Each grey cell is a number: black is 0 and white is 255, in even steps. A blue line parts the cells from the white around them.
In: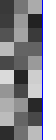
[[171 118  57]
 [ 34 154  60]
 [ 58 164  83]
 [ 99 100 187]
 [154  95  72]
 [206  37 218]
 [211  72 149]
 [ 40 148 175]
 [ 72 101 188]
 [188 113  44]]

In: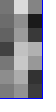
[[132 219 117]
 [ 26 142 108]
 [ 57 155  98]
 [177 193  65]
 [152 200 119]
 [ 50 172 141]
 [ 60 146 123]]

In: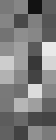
[[ 94  18 134 121]
 [ 84 128  73 133]
 [ 89 135 142 115]
 [233  90 160 143]
 [213  55 161 205]
 [153  67 136 178]
 [134 220 111 121]
 [ 99 159 182 120]
 [ 68  72 105  92]
 [123 145  66  97]]

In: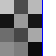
[[185  76 197]
 [ 22 154  19]
 [168  71 109]
 [ 12 125 141]]

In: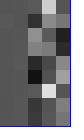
[[ 85 205  89  86  85]
 [118 138  49  85  88]
 [ 32  90 144  86  85]
 [ 43 123 130  87  86]
 [136  73  41  88  86]
 [159  82  18  86  85]
 [ 85 223  89  86  85]
 [126  84  55  87  84]
 [117  87  59  87  86]]

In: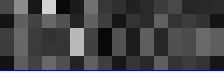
[[ 42  40  38  72  61  42  33  48  55 113  27   8 210  23 139  72]
 [ 20  50  60  51  96  42  51  21  63  97  35  81 103  67  95  20]
 [ 95 106  75  81  38  95  28  82   8  66 184  54  50  60 104  62]
 [ 94 105  75  80  39  93  28  81  10  65 186  52  53  58 103  60]
 [ 22  51  60  51  95  41  53  23  63  96  35  79 104  66  93  18]]
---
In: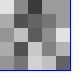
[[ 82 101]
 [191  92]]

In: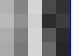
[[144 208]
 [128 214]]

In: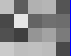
[[230 100]
 [ 63 149]]

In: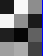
[[143  26]
 [  5  97]]

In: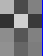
[[208  58]
 [ 86 129]]

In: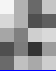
[[177  79]
 [128 207]]

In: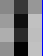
[[ 15 193]
 [ 42 190]]
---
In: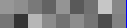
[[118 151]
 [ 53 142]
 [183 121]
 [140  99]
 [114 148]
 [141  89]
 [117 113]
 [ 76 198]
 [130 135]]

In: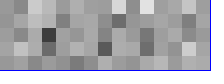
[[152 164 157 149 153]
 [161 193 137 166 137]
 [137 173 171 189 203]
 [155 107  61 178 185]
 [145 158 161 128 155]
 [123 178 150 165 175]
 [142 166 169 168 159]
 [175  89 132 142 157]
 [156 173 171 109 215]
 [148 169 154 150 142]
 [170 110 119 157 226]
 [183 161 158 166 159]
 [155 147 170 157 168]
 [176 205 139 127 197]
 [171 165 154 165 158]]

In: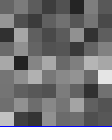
[[194 111 116 117 168 106  48 149 101]
 [ 63 145  96 143  34 145 166  79 123]
 [ 51 109  88 177 133 100  95  59  92]
 [145 136  82 120 169  82  73  96  61]
 [107 117 124 137 105  85  91 113  81]
 [110 164  99 147 127  57 145  86  36]
 [ 79  96  49 106 181 100  50 117 126]
 [ 87  83 113 229 167 129  94  73  88]]

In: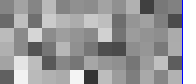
[[ 96 163 176 187 106 133]
 [242 228 138 138 191 163]
 [186 189  83 214 111 133]
 [177  88 118 140 203 186]
 [171 135 183 158 183 131]
 [244 118 144 148 172 144]
 [ 52 166 118 138 201 140]
 [189 150  78 209 190 163]
 [156 144  74 116 109 144]
 [126 118 142 156 149 177]
 [169 156 150 147 161  64]
 [134 192 121 142 128 120]
 [178  93 172 171  75 129]]

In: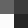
[[251 100]
 [ 38  60]]

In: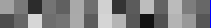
[[ 77 162]
 [103 121]
 [214  44]
 [110 116]
 [116  96]
 [170 169]
 [ 92 111]
 [213 209]
 [181  52]
 [ 87  91]
 [ 18 189]
 [ 81  99]
 [180 187]
 [153 125]
 [ 86 103]]

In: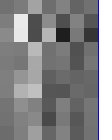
[[108 114 116 126 127 123 126 138 125 113]
 [127 129 143 178 149 118 124 232 234 123]
 [159 137 129 192 167 168 185  76  77 163]
 [102  73  89  86  96 114 113 182 140 110]
 [130 121 127  85 107 117 124  30  79 130]
 [ 91  87  99 106 100  83  81 121 130 100]
 [114 116 118 102 104 118 112  53  85 113]]
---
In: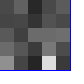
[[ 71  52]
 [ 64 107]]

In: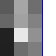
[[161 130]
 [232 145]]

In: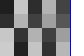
[[179  64]
 [ 51 178]]

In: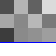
[[136 184]
 [138 145]]

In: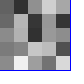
[[182  54]
 [178  49]]

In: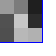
[[199  44]
 [184 177]]
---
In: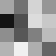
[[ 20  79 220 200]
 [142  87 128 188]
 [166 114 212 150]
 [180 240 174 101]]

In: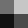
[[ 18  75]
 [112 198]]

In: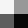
[[ 94   8]
 [245 152]]

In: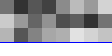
[[115  50  86  65 139 187 154 211]
 [181  86 131 167 175 226 211 195]
 [203 154 101 146  78  94  50 115]]

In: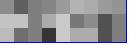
[[140  95 127 134 155 179 171 155 148]
 [187 111 127  53 202 171 171  81 127]
 [195 195 127 171 202 119 140  81 127]]

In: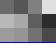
[[107  86 128 224]
 [156 149 114  73]
 [184 169  94  44]]
